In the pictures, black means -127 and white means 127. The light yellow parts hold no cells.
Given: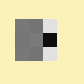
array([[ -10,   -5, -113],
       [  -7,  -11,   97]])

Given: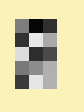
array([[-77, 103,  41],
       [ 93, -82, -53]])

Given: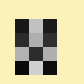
array([[-83,  46, -80],
       [ 50, -83,  48]])

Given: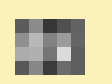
array([[ 16,  56,   2],
       [ 44,  48, -10]])

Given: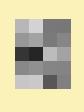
array([[ 23,  35,  -5],
       [-74, -90,  60]])

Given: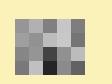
array([[ 31,  18,  60],
       [  6,  21, -60]])

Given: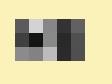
array([[ -63, -107,    9],
       [  11,    2,   60]])

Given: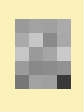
array([[42, 70, 10],
       [70, 26, 38]])
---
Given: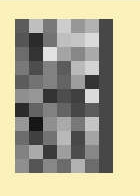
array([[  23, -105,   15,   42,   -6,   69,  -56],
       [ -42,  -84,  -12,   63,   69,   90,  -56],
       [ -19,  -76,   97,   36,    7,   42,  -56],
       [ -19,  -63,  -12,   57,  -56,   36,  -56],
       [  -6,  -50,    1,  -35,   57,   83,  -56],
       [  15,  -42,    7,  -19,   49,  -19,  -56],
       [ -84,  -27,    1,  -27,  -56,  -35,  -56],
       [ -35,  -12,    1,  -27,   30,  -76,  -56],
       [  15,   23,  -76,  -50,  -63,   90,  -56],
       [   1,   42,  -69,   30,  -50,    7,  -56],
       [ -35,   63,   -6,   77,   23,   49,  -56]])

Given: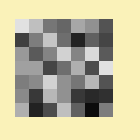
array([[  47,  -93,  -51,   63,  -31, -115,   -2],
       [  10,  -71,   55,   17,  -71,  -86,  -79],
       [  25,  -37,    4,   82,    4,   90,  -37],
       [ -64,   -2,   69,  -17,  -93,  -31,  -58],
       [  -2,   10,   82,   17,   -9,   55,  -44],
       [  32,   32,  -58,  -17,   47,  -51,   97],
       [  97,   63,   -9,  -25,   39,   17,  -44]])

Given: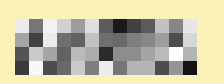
array([[  37,  -62,  108,  -16,  -29,   66,  -16,  -22,   -1,    7,   29,
         -50,   87],
       [ 108,   -9,  114,   80,   29,   94,  -36, -101,  -62,  -36,   66,
           7,  102],
       [ -43,   74,   37,  -29,   58,   45,  -85,   13,   13,   37,   58,
         126,   52],
       [ -69,  120,  -50,  -22,   74,   -1,  108,   -9,   52,   52,  -50,
          21, -107]])

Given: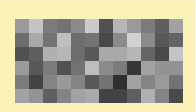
array([[ -4, -60,   4,  26,   4, -39, -12, -79,  34,   4,  26, -12],
       [ 26, -39,  -4, -46, -12,  62,  11,  -4, -72,  34,  19,  19],
       [-46, -32,  48,  54, -18, -39,  41,  41,  54, -26, -54,  68],
       [ 34,  19, -32,   4,  34,  41, -60, -60, -32,  48,   4, -54],
       [-18,  41, -12,  62, -18, -12, -54,  11,  82,  11, -39, -26],
       [ 26,  68,  -4, -12,  11,  75, -46,  54,  26,  -4, -32,  34]])

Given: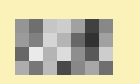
array([[ 21, -16,  70,  77,  33, -62,   8],
       [ 45,  -8,  58, -54,   8,  39, -16],
       [ 27,   0,  85,  52, -24, -77,  33],
       [-24, 106,  52,  92,  14, -38,  77]])

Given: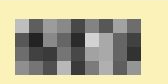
array([[-40, -92,   9, -26, -84,  82,  41, -26, -62],
       [-18, -62, -69, -10, -55,  34,  41, -26, -77],
       [ 62, -33,  28,   9, -55,   3, -40,  34, -18],
       [ 15, -10, -47,  56, -69,  -4,  48, -33,  21]])

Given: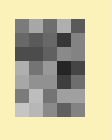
array([[-51, -51, -31,  10,   3],
       [-23, -37, -23, -72,   3],
       [ 47, -11,  24, -90, -58],
       [ 39,  17,  17, -65, -17],
       [ -4,  39, -17,  47, -37],
       [ 69,  55,  10, -31,   3],
       [ -4,  61, -11,  32,  32]])
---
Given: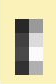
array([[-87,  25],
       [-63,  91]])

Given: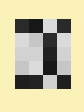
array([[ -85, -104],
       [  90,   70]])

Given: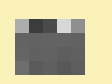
array([[ 45, -67],
       [-28, -29]])

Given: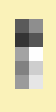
array([[-37,  14],
       [-75, -42]])

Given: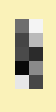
array([[-17, 116],
       [-58,  58]])

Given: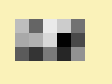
array([[ 61, -26],
       [ 41,  49]])
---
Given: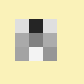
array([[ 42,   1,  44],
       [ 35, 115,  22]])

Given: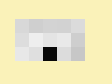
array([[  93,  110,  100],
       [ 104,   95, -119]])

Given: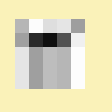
array([[  32,  -86, -112],
       [ 101,   31,   61]])

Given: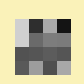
array([[ 80, -21,  -2],
       [-45, -42, -35]])

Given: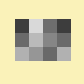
array([[-21,  58,   6],
       [ 49,  22, -22]])

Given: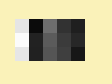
array([[123, -93, -36],
       [102, -94, -42]])

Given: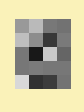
array([[  62,   13,  -71],
       [  -8, -103,   73]])
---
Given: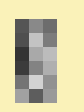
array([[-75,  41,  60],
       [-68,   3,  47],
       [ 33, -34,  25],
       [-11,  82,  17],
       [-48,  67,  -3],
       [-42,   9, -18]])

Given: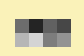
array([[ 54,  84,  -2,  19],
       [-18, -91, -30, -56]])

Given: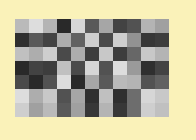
array([[ 64,  45,  78, -53,  45, -66,  72, -66, -24,  72,  52],
       [ 93,  45,  72, -45,  38, -80,  64, -80, -18,  86,  72],
       [ 78,  32,  58, -38,  32, -72,  52, -72, -18,  78,  64],
       [ 58,  93,  52, -86,  86, -38,  38, -60, -45,  52,  32],
       [-53, -86, -45,  93, -86,  38, -38,  58,  52, -45, -30],
       [-80, -38, -60,  45, -30,  78, -53,  78,  18, -72, -66],
       [-86, -60, -66,  64, -53,  86, -45,  93,  26, -80, -60]])

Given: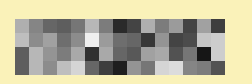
array([[  62,   12,   33,  -17,   12,  111,   27,  -17,  -25,  -72,   20,
         -59,  -51,   69,   77],
       [ -33,   55,   20,   -3,   41,  -78,   41,  -25,  -39,   33,   41,
         -45,   -9, -105,   77],
       [ -33,   55,   12,   62,   85,  -25,  -65,  -97,   20,   -9,   85,
          92,    5,   -3,  -45],
       [  47,    5,  -25,  -33,   -9,   55,   -3,  -85,  -59,   47,   -3,
          27,  -59,   33,  -65]])

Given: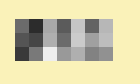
array([[-70,  -6, 110,  25,  47,   2,  17],
       [-43, -57,  47, -20,  75,  32,  61],
       [-20, -83,  40, -36,  69, -28,  55]])

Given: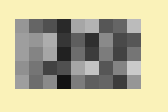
array([[  30,   22,   45,  -73,  -33,  -80,   10,  -54,  -41],
       [  30,    4,   38,  -94,  -18,  -67,   -3,  -61,  -10],
       [  30,  -18,   10, -108,   -3,  -33,  -26,  -67,   22],
       [  22,  -26,  -47,  -86,   38,   51,  -41,  -26,   59],
       [  16,  -10,  -61,  -47,   38,   67,  -41,    4,   74]])
